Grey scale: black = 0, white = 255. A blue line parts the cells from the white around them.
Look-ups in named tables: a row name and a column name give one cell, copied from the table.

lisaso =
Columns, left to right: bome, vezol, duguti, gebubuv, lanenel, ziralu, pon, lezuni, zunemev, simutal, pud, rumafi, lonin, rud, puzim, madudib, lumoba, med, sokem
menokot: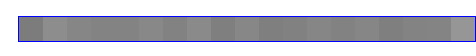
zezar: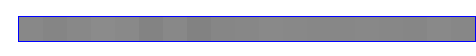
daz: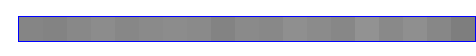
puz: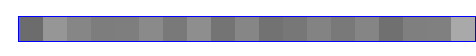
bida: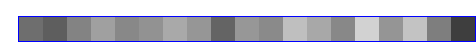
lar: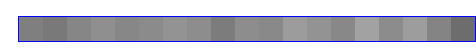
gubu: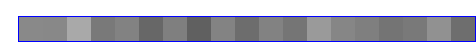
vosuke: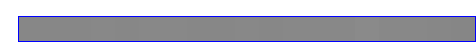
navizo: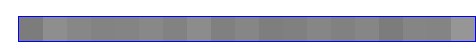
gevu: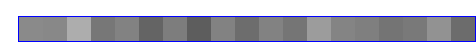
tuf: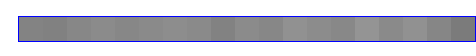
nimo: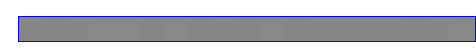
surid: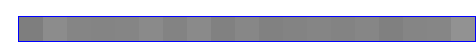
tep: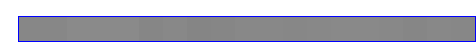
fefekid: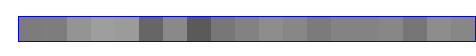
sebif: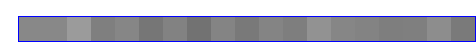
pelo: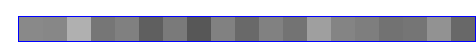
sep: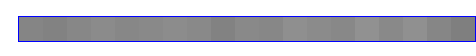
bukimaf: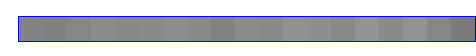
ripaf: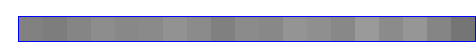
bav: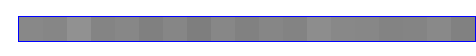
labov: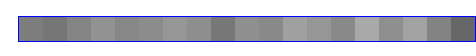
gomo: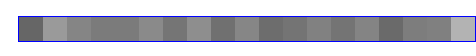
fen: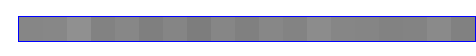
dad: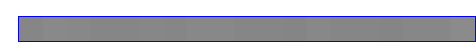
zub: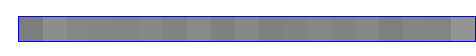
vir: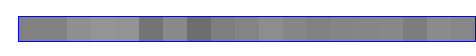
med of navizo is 132
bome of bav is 136
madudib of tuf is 138
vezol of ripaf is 125
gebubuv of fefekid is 158
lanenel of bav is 135
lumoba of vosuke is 136
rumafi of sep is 143
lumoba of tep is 134
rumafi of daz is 143
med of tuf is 134
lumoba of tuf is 145
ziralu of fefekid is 102
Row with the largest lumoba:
bida

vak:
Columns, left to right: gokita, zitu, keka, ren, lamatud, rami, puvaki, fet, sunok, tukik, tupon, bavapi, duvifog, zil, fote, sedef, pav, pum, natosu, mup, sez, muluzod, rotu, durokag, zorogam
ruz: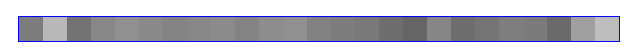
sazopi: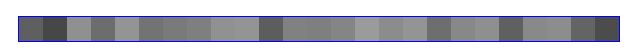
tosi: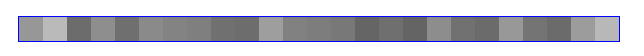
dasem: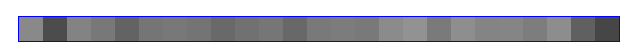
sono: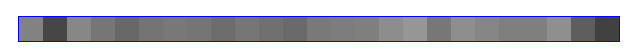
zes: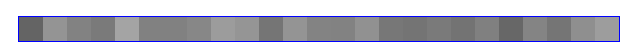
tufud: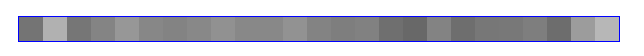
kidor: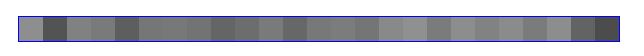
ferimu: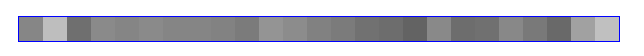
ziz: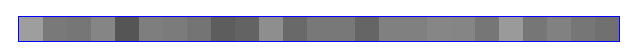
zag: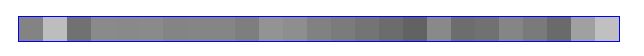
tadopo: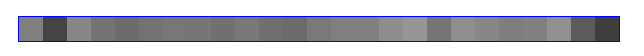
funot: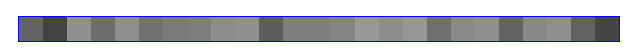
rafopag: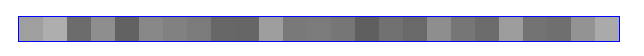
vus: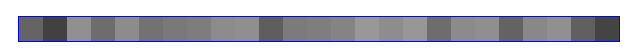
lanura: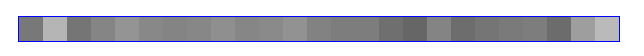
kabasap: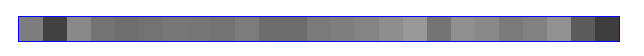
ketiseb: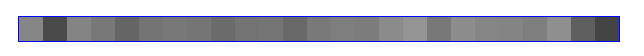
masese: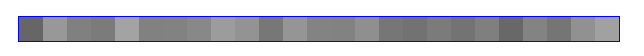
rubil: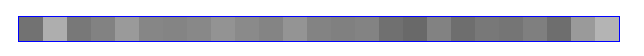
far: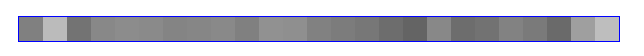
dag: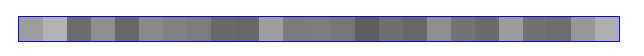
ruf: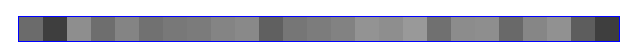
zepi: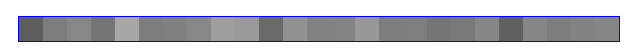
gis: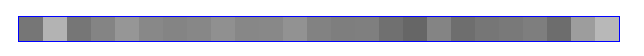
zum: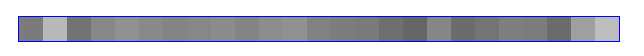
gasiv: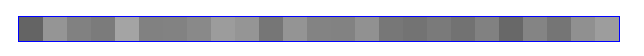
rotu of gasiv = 117
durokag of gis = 157
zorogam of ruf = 62
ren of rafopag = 142
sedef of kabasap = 142
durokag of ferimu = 161
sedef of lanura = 111
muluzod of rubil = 127
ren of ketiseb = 120
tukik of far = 128
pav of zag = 98
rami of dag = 137
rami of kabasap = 114
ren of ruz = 135
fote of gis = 127

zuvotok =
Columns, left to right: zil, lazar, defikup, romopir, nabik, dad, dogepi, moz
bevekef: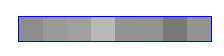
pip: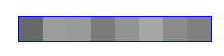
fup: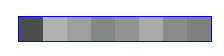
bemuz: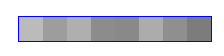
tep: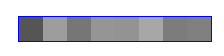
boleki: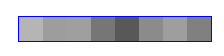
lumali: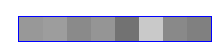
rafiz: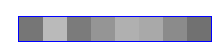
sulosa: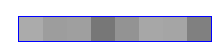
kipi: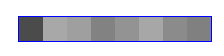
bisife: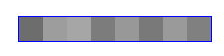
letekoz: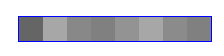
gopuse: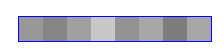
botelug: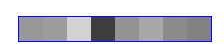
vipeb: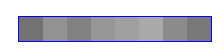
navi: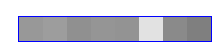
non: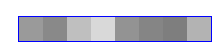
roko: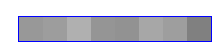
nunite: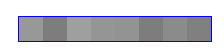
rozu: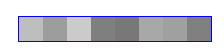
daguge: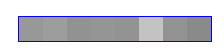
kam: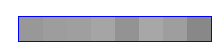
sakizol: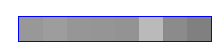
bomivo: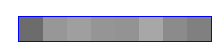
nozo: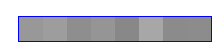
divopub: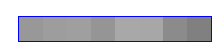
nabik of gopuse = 147
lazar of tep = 157
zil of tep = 85
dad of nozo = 167
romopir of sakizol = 149
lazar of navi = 157
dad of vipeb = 170
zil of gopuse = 152
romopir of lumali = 149
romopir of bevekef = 184
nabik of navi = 147
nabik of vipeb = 160
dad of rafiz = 169
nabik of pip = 147
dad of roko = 167
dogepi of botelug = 139
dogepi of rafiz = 139
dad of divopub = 167

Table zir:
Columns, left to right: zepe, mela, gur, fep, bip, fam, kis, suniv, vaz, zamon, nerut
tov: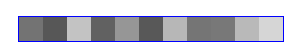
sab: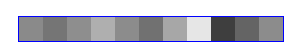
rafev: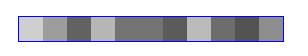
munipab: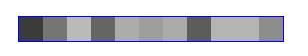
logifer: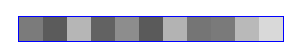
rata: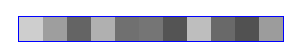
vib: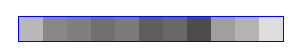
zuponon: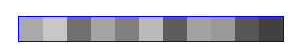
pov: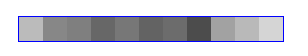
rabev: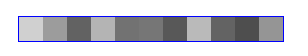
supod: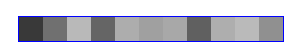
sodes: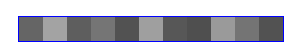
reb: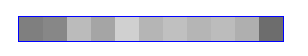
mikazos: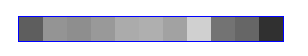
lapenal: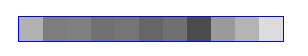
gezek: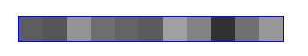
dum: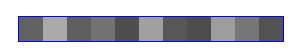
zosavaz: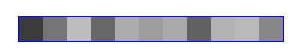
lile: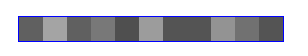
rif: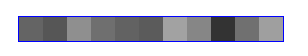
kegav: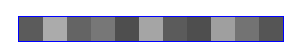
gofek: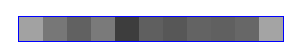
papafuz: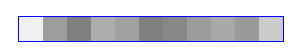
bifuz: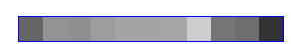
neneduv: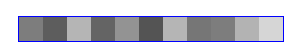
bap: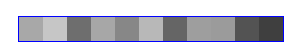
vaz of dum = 157
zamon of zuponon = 86
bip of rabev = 114
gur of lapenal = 128
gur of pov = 127
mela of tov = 87
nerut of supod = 144
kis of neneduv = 181

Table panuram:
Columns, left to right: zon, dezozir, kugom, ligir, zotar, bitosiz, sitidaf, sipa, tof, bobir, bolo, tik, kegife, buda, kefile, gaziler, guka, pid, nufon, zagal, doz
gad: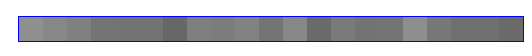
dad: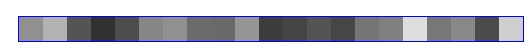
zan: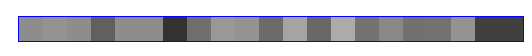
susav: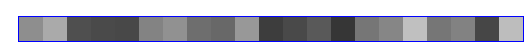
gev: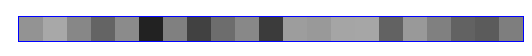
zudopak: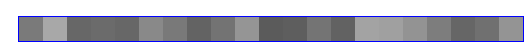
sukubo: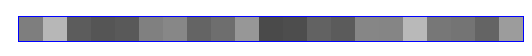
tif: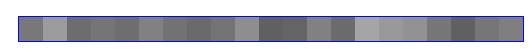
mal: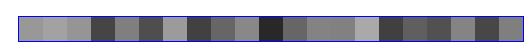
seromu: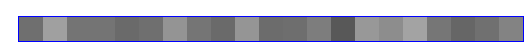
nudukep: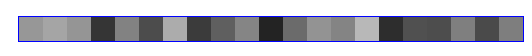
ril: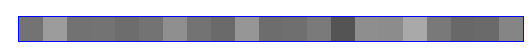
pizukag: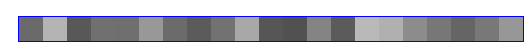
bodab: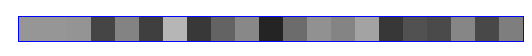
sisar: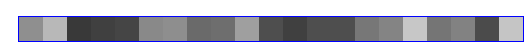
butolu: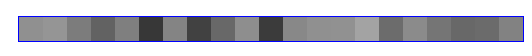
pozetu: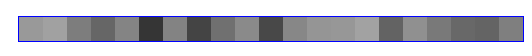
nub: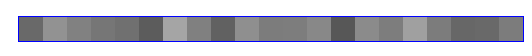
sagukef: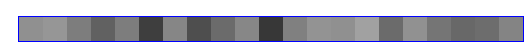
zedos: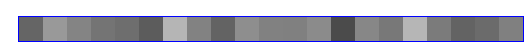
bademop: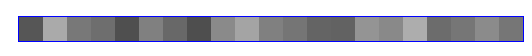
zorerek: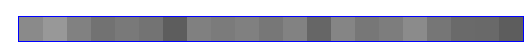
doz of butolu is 130
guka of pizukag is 140
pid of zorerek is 118
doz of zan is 64
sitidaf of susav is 145
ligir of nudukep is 53
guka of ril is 169
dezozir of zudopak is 168
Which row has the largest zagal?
bademop

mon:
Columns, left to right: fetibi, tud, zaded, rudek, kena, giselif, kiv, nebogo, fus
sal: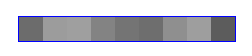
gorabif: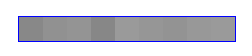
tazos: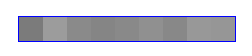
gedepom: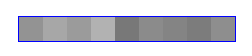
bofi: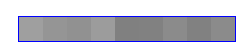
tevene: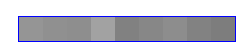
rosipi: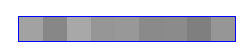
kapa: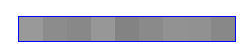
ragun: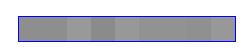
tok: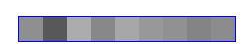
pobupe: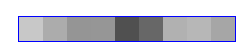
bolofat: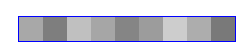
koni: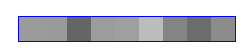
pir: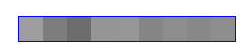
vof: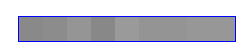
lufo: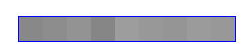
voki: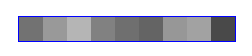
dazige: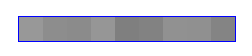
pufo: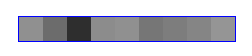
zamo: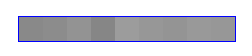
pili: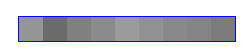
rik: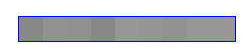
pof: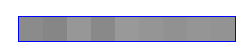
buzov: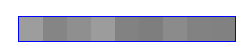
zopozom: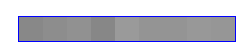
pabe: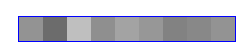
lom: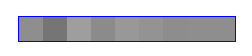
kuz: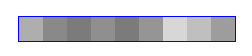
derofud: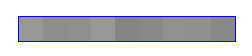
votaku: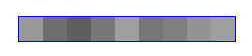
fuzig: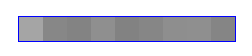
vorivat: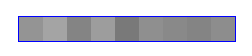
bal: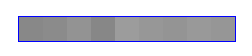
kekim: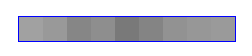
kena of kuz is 123
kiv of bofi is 139
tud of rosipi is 135
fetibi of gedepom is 147
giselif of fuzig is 134
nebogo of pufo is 133
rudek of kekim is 142
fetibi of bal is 136
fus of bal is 150

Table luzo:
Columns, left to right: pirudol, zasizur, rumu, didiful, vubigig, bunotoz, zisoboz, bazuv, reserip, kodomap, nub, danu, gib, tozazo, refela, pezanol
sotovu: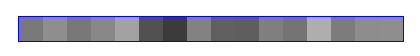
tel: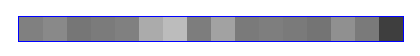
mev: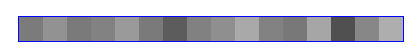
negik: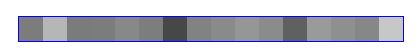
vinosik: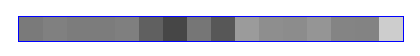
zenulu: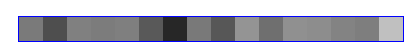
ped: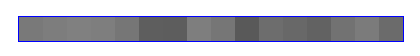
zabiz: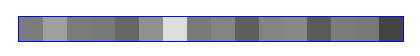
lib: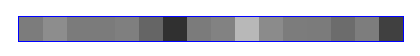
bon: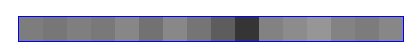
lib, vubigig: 127
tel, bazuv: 125
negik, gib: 154
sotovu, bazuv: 130
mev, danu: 120
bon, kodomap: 53
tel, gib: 116
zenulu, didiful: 124
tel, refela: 122
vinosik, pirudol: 122
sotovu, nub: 127
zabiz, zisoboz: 221
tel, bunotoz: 171
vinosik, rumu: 124
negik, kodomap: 150
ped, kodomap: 89
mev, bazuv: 129

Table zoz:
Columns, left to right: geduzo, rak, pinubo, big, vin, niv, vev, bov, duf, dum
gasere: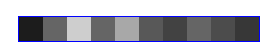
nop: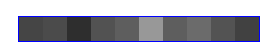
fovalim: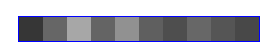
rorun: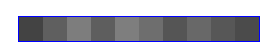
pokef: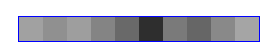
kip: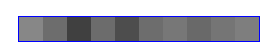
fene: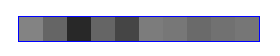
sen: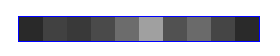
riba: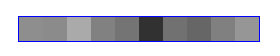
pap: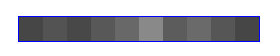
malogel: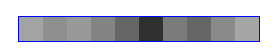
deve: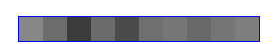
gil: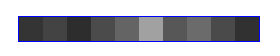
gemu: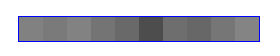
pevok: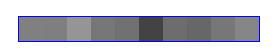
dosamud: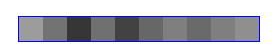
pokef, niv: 46
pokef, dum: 165
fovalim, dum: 72
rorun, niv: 110
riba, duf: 128
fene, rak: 101
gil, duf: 74
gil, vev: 87
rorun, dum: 75
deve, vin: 75
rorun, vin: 126
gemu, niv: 77
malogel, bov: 102
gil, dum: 49
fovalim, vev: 78
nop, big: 82
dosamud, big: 112
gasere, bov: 101
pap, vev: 92
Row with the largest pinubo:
gasere

